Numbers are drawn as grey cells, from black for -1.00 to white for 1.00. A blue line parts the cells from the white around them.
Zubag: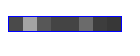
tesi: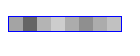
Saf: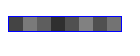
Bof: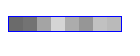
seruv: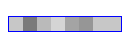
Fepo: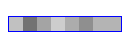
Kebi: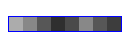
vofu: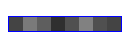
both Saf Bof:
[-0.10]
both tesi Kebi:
[0.35]

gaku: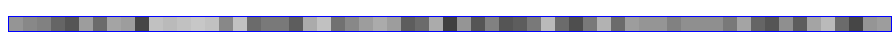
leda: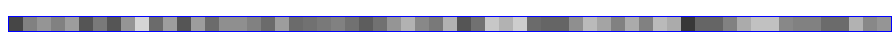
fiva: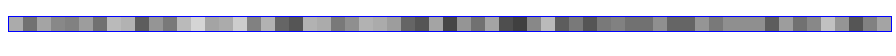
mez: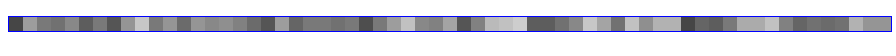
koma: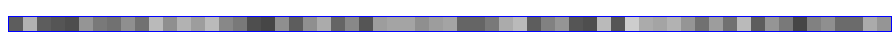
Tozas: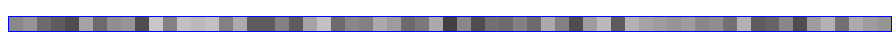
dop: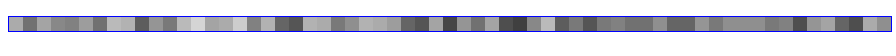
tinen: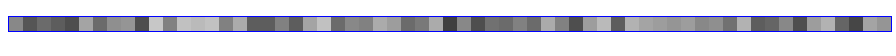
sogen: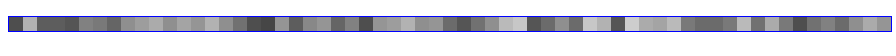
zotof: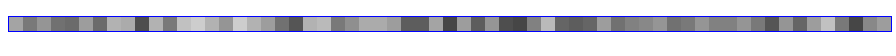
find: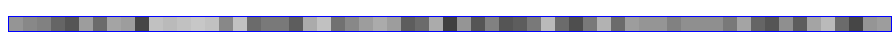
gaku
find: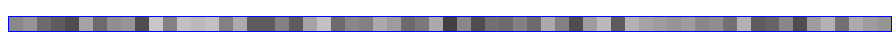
Tozas
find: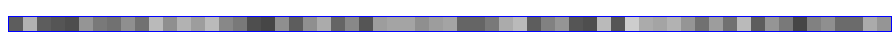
koma
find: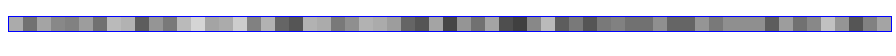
fiva

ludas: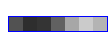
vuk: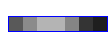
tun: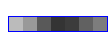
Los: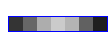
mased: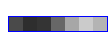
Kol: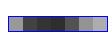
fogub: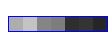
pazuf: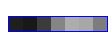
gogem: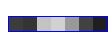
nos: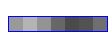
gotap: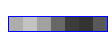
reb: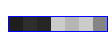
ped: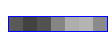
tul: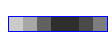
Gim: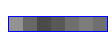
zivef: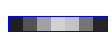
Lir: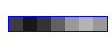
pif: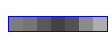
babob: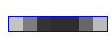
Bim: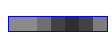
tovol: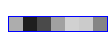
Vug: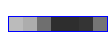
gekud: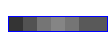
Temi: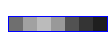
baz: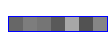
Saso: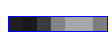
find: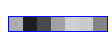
tovol
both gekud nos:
[-0.36]
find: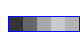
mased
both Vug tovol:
[0.36]
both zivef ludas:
[-0.36]
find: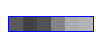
ped
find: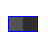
ludas

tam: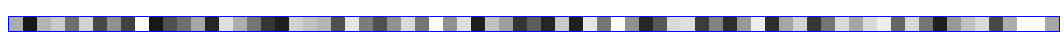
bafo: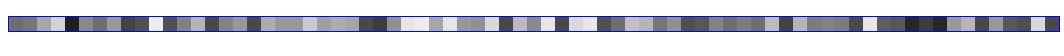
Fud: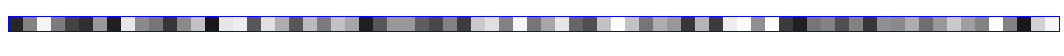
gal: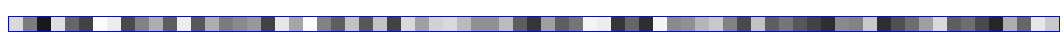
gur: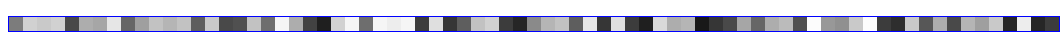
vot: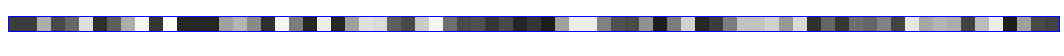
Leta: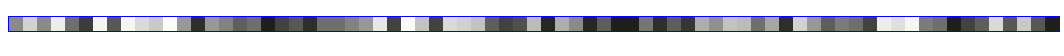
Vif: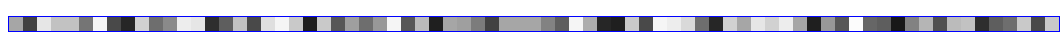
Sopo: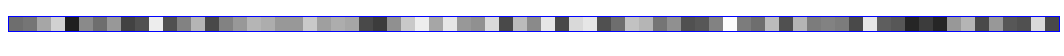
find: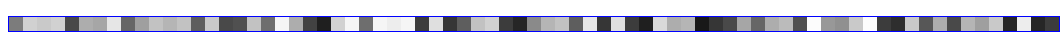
gur
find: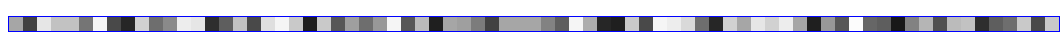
Vif
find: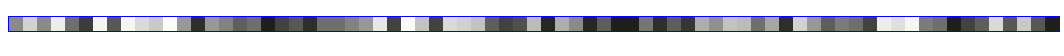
Leta
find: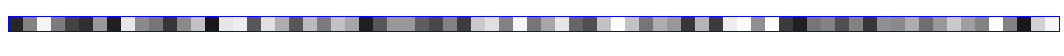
Fud
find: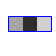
Leta

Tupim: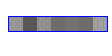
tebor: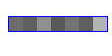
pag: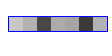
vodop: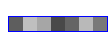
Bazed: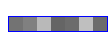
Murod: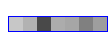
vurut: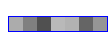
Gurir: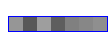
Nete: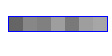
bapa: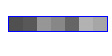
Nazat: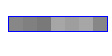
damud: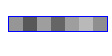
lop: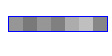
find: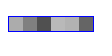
vurut
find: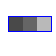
vodop
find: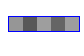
damud
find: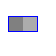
lop
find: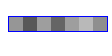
damud

